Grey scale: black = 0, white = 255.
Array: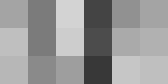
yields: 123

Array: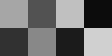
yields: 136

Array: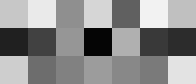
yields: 65

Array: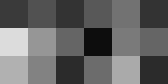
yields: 150

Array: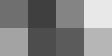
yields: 77

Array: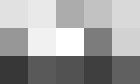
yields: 241

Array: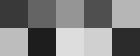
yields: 29

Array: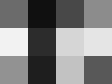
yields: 44
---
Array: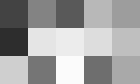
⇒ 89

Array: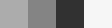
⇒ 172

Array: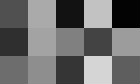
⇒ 47

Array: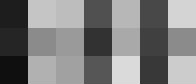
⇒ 37

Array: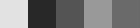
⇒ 106

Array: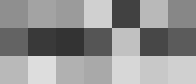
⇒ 65

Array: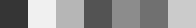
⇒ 112

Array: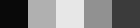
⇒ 145
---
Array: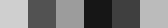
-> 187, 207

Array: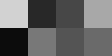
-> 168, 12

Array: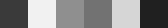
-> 32, 58

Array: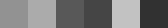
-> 49, 146

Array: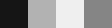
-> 133, 21

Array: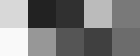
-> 121, 249

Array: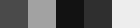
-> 237, 74

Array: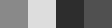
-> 80, 137
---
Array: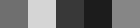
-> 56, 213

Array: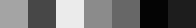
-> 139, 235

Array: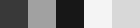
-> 23, 244

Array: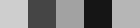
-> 162, 206

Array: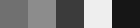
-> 59, 238

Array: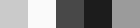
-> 72, 250

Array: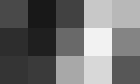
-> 105, 242
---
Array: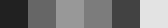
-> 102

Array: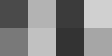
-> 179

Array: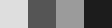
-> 85

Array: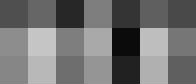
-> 102

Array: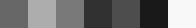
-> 173

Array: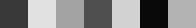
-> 225
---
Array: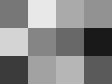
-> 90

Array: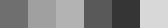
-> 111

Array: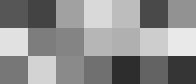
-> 67

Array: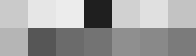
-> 107

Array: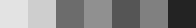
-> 108

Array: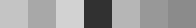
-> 152

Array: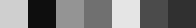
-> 75

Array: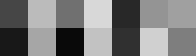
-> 40

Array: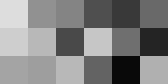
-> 57

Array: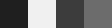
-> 108
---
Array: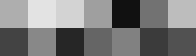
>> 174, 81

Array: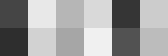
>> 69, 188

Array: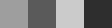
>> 158, 46

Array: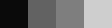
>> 10, 206

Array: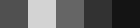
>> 80, 20

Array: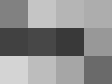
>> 129, 106

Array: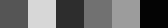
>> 85, 4
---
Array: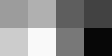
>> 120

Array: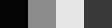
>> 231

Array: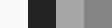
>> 166

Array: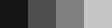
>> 128

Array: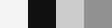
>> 203

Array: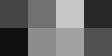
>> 161

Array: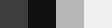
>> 182

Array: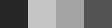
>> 164
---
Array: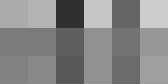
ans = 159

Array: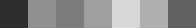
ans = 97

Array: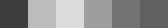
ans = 96

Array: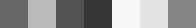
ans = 132

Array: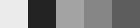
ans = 93

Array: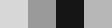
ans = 183
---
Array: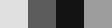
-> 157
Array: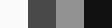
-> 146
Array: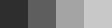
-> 164
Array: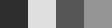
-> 149
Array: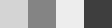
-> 212
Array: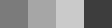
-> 166
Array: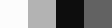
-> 179
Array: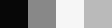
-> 186
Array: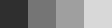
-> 159
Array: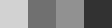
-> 145
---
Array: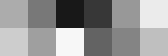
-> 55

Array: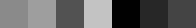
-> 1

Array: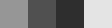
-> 80

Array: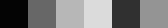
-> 219

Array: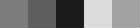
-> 26

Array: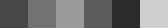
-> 92

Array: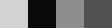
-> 9

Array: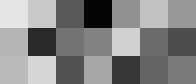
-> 145

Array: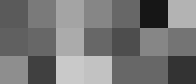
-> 103

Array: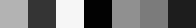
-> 144
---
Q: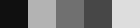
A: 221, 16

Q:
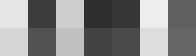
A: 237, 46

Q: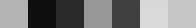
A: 217, 15

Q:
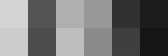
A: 211, 22

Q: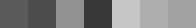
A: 198, 56

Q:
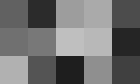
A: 191, 30
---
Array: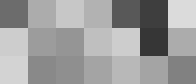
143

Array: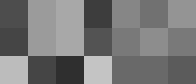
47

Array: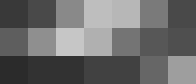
50

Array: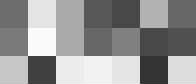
236

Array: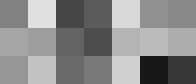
105

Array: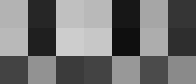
59

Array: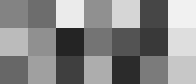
63

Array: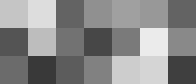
92

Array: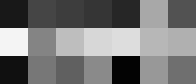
96

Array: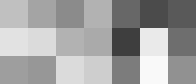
219
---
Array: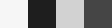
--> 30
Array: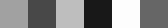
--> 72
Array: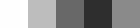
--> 189
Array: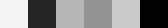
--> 38
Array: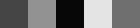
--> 146
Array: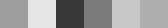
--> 229
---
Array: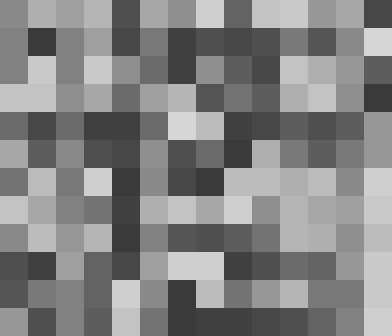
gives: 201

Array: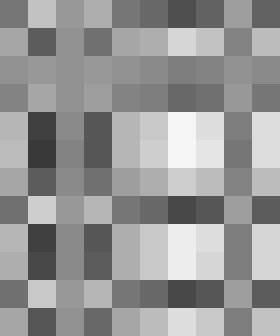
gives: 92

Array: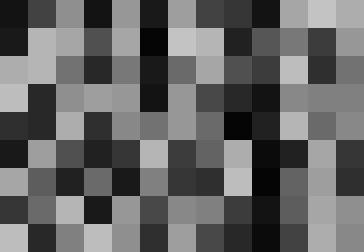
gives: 143

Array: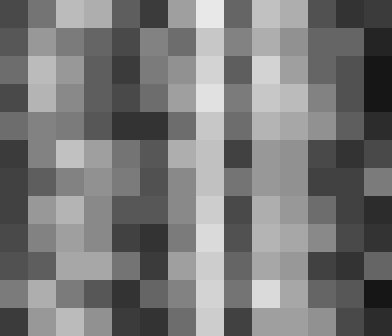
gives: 22

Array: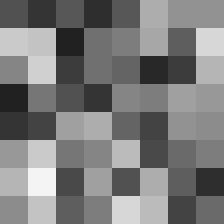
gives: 46

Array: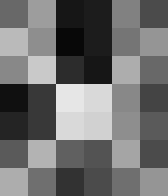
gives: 75

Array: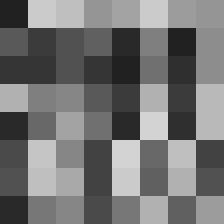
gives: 81
